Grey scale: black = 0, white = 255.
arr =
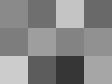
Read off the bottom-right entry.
166
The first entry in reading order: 138
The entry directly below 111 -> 158
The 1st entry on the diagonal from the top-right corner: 105

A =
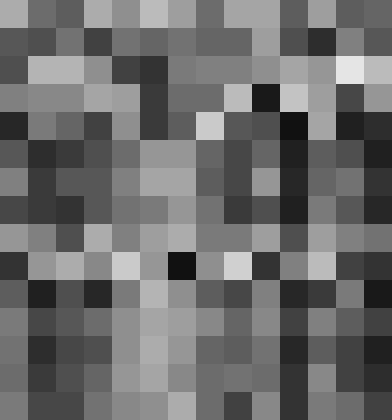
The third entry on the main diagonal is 180
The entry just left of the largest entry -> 150
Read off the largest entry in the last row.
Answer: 172
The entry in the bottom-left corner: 122
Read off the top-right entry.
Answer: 101
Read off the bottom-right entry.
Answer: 65
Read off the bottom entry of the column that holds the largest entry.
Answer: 108
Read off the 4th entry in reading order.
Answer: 172
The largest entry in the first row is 187
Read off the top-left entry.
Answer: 172
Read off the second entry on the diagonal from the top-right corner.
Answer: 128
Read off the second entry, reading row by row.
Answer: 108
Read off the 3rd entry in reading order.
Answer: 93
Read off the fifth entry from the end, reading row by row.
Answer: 136
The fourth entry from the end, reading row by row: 51
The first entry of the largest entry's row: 79
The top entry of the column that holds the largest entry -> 93
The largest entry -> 229
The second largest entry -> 208

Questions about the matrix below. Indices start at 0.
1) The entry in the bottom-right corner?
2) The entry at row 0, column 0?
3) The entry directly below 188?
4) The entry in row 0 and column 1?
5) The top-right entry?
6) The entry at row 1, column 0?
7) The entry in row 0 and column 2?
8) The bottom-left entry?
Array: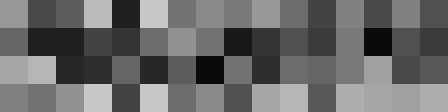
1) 174
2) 152
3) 67
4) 73
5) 80
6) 101
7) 93
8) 129

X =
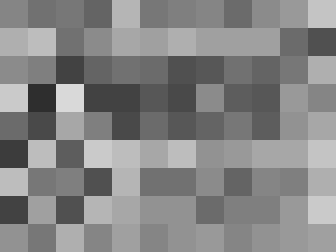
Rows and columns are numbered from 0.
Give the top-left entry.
133
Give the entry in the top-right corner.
196
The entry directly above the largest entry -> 66
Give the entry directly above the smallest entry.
127
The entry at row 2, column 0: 139
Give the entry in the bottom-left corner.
146
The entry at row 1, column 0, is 175
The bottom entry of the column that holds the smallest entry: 119
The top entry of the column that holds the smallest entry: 113
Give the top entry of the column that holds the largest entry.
119
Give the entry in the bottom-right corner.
160
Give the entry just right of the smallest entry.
217
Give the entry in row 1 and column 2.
113
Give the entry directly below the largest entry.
167
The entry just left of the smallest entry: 202

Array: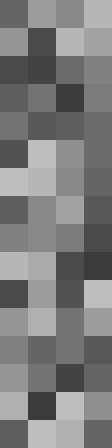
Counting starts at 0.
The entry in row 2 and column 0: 74
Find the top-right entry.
182
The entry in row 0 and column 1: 156
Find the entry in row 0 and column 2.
136
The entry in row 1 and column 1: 74
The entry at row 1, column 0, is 149
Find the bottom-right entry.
101
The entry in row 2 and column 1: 67
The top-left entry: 101
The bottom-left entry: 94

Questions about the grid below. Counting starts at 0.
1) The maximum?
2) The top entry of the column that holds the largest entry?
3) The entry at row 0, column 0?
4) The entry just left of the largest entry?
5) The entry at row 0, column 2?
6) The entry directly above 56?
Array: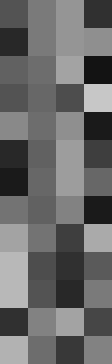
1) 199
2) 48
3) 83
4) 77
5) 149
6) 163

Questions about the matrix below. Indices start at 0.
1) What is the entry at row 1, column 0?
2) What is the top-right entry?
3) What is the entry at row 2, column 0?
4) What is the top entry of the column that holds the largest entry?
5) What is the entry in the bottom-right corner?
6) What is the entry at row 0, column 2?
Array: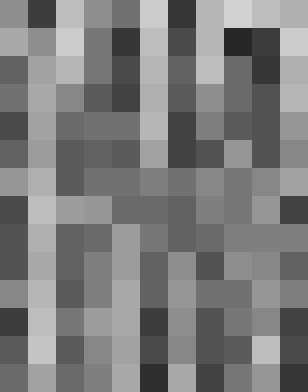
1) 168
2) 175
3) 98
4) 209
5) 55
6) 189
